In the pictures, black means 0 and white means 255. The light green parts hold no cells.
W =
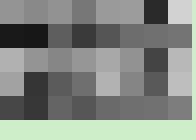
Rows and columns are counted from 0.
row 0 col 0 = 148
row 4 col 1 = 55
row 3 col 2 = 91
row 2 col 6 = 68
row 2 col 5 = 146
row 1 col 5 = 109
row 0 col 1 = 137
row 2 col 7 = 184
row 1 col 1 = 23
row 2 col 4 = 168
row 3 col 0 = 162
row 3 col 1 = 53
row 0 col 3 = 119

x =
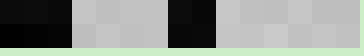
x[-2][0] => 11
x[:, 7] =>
[12, 8]
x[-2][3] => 197
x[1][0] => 1
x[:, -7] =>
[7, 9]
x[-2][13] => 190
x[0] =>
[11, 12, 9, 197, 191, 194, 194, 12, 7, 199, 192, 191, 198, 190, 190]
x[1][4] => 197

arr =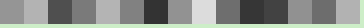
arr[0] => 149
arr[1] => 179
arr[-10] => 129
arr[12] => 145
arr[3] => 122

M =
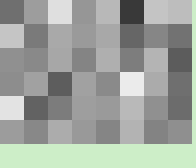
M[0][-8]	111
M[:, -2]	[196, 134, 180, 171, 144, 131]
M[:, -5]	[150, 154, 132, 161, 158, 153]
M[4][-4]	154
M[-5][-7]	122
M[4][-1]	108
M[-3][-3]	235
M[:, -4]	[184, 168, 175, 138, 154, 133]
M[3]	[141, 161, 93, 161, 138, 235, 171, 111]
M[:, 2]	[223, 169, 167, 93, 124, 172]
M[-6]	[111, 157, 223, 150, 184, 57, 196, 189]
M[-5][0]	197
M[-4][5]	125

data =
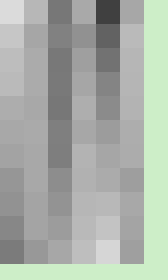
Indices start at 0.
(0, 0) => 219
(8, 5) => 168
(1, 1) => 166
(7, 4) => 171
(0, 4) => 64
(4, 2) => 119
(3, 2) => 121
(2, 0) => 189
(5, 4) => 156
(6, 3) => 179
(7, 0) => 150
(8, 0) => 146
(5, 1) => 170
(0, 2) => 119
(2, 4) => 114

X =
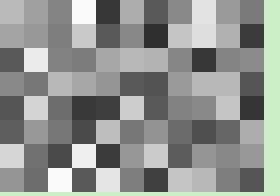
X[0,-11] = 186
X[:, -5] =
[89, 47, 179, 83, 89, 146, 203, 64]
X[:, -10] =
[160, 153, 235, 119, 213, 153, 113, 109]
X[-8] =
[186, 160, 131, 250, 54, 173, 89, 137, 227, 155, 122]
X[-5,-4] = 154
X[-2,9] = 135
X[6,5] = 150
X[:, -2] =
[155, 177, 131, 184, 197, 102, 135, 126]
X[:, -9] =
[131, 127, 129, 185, 109, 118, 73, 250]
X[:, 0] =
[186, 163, 88, 137, 84, 94, 215, 149]
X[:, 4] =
[54, 89, 168, 149, 62, 190, 58, 230]
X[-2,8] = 148
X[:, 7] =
[137, 197, 133, 154, 130, 108, 93, 197]
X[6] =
[215, 113, 73, 239, 58, 150, 203, 93, 148, 135, 152]
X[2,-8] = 125
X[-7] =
[163, 153, 127, 201, 89, 136, 47, 197, 221, 177, 58]
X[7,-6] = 126

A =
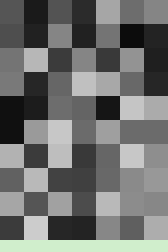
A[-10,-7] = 85
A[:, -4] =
[42, 33, 133, 191, 99, 107, 56, 64, 77, 36]
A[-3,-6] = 185
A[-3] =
[98, 185, 66, 64, 104, 137, 151]
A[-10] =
[85, 26, 84, 42, 167, 109, 133]
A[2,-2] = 147
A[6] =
[177, 60, 189, 56, 103, 198, 142]
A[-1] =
[59, 205, 39, 36, 136, 94, 174]
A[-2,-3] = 186
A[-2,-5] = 160
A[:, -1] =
[133, 35, 30, 38, 170, 107, 142, 151, 136, 174]
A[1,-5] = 133
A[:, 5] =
[109, 11, 147, 105, 196, 107, 198, 137, 140, 94]
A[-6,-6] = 28
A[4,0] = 16
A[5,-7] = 17
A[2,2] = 60

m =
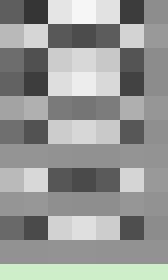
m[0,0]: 94
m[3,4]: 217
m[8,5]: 150
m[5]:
[111, 82, 204, 215, 201, 87, 143]
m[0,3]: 246
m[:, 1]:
[53, 214, 80, 61, 176, 82, 148, 216, 151, 74, 146]
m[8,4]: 142
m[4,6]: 150
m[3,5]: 66
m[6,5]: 148
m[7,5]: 213
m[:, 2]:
[229, 88, 204, 222, 122, 204, 146, 86, 143, 210, 147]
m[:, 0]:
[94, 185, 109, 98, 163, 111, 148, 186, 149, 105, 146]
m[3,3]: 237
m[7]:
[186, 216, 86, 74, 90, 213, 153]
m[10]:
[146, 146, 147, 147, 146, 146, 146]
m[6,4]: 145
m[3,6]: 140
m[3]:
[98, 61, 222, 237, 217, 66, 140]
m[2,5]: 84
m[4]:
[163, 176, 122, 117, 124, 175, 150]
